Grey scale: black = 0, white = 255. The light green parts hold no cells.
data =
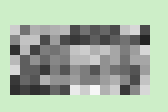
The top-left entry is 205
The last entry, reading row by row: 215
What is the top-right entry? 74
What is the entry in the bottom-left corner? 47
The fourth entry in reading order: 166
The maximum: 246
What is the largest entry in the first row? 215
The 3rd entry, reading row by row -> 176
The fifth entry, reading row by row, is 176
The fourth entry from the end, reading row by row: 205
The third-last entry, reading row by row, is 56
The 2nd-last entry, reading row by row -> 135
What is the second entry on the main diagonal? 195
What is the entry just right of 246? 176
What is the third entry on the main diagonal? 65
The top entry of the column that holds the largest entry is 84
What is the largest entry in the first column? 215

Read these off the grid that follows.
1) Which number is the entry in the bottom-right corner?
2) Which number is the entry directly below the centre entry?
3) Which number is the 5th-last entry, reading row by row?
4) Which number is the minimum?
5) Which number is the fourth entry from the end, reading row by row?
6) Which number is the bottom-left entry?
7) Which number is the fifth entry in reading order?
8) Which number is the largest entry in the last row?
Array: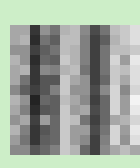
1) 167
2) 167
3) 64
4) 35
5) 137
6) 137
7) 116
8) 201

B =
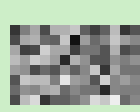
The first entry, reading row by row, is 53
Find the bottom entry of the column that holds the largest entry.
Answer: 238
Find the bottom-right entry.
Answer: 135
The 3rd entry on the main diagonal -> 75
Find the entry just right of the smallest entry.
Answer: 157
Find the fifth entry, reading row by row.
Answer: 177
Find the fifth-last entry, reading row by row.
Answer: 217
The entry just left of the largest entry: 198
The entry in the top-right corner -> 84
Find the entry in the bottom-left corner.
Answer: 75
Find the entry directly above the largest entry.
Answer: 135
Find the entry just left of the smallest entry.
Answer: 198
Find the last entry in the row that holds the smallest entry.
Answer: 135
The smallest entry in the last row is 53
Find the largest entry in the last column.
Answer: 145
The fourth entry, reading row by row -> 75
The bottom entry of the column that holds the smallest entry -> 116
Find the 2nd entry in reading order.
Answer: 126
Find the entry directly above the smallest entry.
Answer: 198
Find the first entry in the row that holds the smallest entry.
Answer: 75

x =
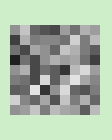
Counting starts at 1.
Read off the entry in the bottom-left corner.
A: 145
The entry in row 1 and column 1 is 145
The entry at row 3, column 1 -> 113
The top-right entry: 157
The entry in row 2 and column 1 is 63
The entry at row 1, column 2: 196
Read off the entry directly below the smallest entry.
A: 145
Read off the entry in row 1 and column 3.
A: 102
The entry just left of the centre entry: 113

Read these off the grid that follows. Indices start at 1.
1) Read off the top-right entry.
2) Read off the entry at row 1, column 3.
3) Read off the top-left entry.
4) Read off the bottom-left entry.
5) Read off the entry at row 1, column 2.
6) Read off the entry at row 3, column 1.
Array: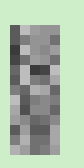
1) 148
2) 157
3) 91
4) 177
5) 189
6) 59

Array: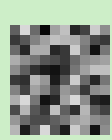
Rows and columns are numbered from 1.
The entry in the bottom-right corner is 141
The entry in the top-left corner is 95
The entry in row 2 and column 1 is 56
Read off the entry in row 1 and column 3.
106
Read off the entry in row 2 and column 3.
130
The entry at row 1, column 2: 216
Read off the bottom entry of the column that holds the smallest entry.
216
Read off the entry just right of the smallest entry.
161
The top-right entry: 141
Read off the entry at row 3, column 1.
106
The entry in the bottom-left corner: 182

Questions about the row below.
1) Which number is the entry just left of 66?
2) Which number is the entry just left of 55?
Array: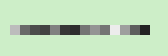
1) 76
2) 128
